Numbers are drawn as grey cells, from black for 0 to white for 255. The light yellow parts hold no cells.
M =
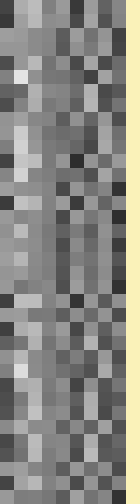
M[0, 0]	68
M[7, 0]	77
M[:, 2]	[188, 184, 139, 139, 184, 144, 177, 173, 135, 145, 150, 188, 133, 142, 180, 142, 139, 141, 138, 136, 130, 188, 121, 185, 177, 138, 139, 176, 180, 193, 139, 187, 184, 133, 183, 127]
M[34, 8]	131
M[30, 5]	136
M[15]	[153, 135, 142, 128, 73, 152, 119, 137, 46]
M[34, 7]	83
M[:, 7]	[98, 82, 148, 155, 74, 162, 74, 81, 150, 163, 168, 107, 164, 132, 100, 137, 145, 140, 144, 140, 147, 90, 147, 95, 81, 152, 169, 84, 81, 74, 160, 84, 89, 141, 83, 133]
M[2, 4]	92
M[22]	[154, 156, 121, 122, 94, 141, 106, 147, 76]
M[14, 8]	136
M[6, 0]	98
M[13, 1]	145
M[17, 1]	147
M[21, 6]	150
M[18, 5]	126
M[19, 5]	147
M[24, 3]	116
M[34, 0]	68
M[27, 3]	123
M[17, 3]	123
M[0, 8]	134
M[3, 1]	150
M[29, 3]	133
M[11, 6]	148
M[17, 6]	105
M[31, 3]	133
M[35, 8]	50
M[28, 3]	118
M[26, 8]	97

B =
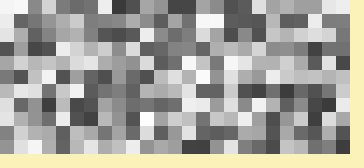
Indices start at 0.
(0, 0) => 245
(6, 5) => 241
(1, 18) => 86
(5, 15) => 147
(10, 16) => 227
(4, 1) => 210
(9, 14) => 100
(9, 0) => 130
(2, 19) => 198
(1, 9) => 172
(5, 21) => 190
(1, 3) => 149
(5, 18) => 153
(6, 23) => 118
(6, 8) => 126
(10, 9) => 237
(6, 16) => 203
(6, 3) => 115
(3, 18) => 213
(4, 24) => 72
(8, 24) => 168
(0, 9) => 80
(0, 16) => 81
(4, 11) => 92
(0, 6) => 114
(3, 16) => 186
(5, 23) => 180
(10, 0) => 148
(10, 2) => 245
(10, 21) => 183
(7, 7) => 163
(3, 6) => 179
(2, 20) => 180
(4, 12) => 112
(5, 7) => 79
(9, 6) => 169
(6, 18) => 67
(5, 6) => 100

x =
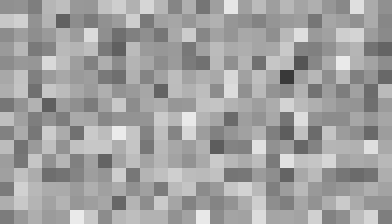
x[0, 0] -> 144
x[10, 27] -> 169
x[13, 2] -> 184
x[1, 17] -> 144
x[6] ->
[174, 196, 112, 198, 187, 167, 155, 175, 147, 154, 166, 99, 188, 177, 189, 140, 220, 144, 185, 147, 137, 178, 114, 156, 125, 161, 108, 186]
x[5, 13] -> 163
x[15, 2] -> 174
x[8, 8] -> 147
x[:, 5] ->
[152, 141, 156, 180, 158, 154, 167, 143, 170, 113, 193, 128, 132, 155, 151, 234]
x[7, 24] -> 150
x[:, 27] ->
[144, 135, 138, 100, 141, 104, 186, 155, 166, 157, 169, 184, 174, 163, 148, 126]
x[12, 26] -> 115
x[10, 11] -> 184
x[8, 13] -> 233
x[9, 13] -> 214
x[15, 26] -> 212
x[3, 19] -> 167
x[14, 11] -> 202
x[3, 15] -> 187
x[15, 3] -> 155
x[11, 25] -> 170
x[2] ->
[140, 158, 142, 154, 178, 156, 219, 143, 111, 128, 143, 118, 169, 204, 134, 162, 149, 168, 165, 143, 184, 222, 154, 161, 206, 212, 156, 138]
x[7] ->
[118, 147, 178, 95, 158, 143, 123, 161, 200, 140, 168, 174, 150, 152, 193, 196, 178, 170, 158, 172, 211, 186, 175, 162, 150, 148, 111, 155]
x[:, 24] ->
[136, 159, 206, 169, 234, 185, 125, 150, 140, 156, 180, 163, 118, 151, 202, 143]
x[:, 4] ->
[190, 97, 178, 185, 190, 168, 187, 158, 125, 171, 146, 181, 115, 170, 179, 159]
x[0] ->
[144, 146, 126, 182, 190, 152, 151, 193, 206, 177, 214, 182, 133, 175, 117, 159, 230, 160, 187, 158, 183, 164, 175, 150, 136, 223, 171, 144]
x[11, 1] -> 119
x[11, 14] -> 169
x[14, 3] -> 162
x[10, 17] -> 129
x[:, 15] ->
[159, 177, 162, 187, 185, 169, 140, 196, 165, 129, 93, 202, 193, 153, 132, 140]
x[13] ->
[123, 209, 184, 171, 170, 155, 175, 160, 171, 144, 160, 123, 186, 196, 139, 153, 197, 211, 185, 127, 157, 185, 153, 144, 151, 161, 175, 163]
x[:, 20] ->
[183, 154, 184, 201, 188, 57, 137, 211, 117, 93, 156, 225, 100, 157, 127, 167]
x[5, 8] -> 111

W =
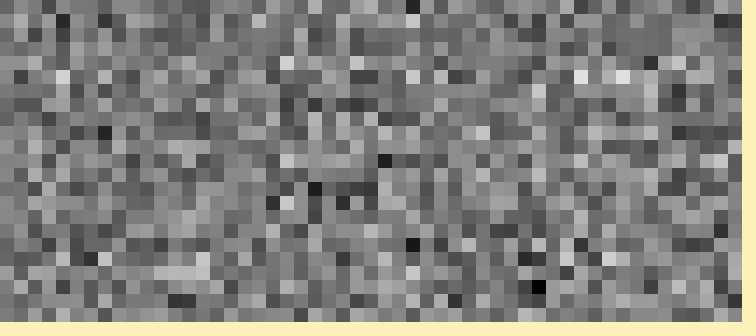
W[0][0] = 101
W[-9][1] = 116
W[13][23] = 101
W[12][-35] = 157
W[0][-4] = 71
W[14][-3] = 150
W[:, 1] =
[137, 171, 151, 105, 143, 67, 113, 85, 123, 128, 113, 132, 93, 117, 116, 132, 145, 129, 87, 94, 169, 98, 110]
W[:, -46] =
[95, 54, 146, 156, 109, 177, 79, 160, 113, 37, 91, 140, 94, 139, 152, 136, 72, 103, 194, 106, 124, 168, 85]
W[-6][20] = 114
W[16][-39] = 123
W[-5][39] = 120
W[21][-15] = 69
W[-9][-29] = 46
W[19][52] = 171
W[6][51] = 123
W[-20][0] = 118
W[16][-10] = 171
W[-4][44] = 126
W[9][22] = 170
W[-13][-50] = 134
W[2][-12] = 103
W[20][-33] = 174
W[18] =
[102, 87, 91, 118, 184, 76, 51, 194, 115, 104, 96, 108, 149, 126, 198, 126, 96, 165, 89, 116, 133, 98, 136, 130, 59, 111, 134, 183, 128, 94, 140, 108, 77, 93, 133, 92, 140, 43, 61, 120, 199, 118, 68, 206, 176, 125, 141, 152, 125, 134, 141, 98, 167]
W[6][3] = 107
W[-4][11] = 177
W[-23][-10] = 142
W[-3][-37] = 74
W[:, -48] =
[120, 141, 130, 160, 148, 101, 76, 100, 133, 72, 136, 126, 110, 74, 139, 122, 83, 74, 76, 131, 128, 142, 128]
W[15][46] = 93
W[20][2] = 91
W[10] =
[147, 113, 176, 134, 79, 136, 135, 91, 169, 125, 118, 137, 172, 162, 157, 116, 120, 106, 101, 115, 143, 119, 146, 124, 105, 171, 117, 146, 142, 155, 124, 112, 141, 128, 136, 119, 134, 157, 139, 122, 87, 107, 150, 83, 88, 101, 75, 120, 141, 112, 86, 97, 178]
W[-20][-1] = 103
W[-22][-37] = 87
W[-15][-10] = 128
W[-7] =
[119, 145, 80, 120, 124, 83, 102, 72, 94, 149, 155, 122, 153, 162, 123, 129, 86, 132, 132, 177, 101, 74, 158, 127, 142, 141, 182, 153, 120, 133, 159, 104, 133, 80, 116, 69, 65, 114, 74, 109, 131, 167, 102, 171, 124, 136, 133, 118, 103, 131, 129, 50, 129]
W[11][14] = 79
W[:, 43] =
[142, 101, 102, 72, 157, 175, 130, 76, 128, 156, 83, 162, 133, 77, 129, 112, 171, 141, 206, 98, 155, 152, 136]
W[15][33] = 94

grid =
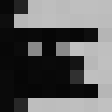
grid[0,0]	8
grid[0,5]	191
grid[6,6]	8
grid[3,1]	11
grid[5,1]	6
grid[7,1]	39
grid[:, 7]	[190, 188, 181, 191, 192, 190, 182, 193]
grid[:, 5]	[191, 188, 7, 193, 20, 48, 10, 191]
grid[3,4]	138
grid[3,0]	7
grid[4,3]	10
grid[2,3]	6
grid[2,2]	9
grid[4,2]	9
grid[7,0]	10
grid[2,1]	8
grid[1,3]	191
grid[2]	[9, 8, 9, 6, 9, 7, 14, 181]
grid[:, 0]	[8, 14, 9, 7, 8, 10, 10, 10]
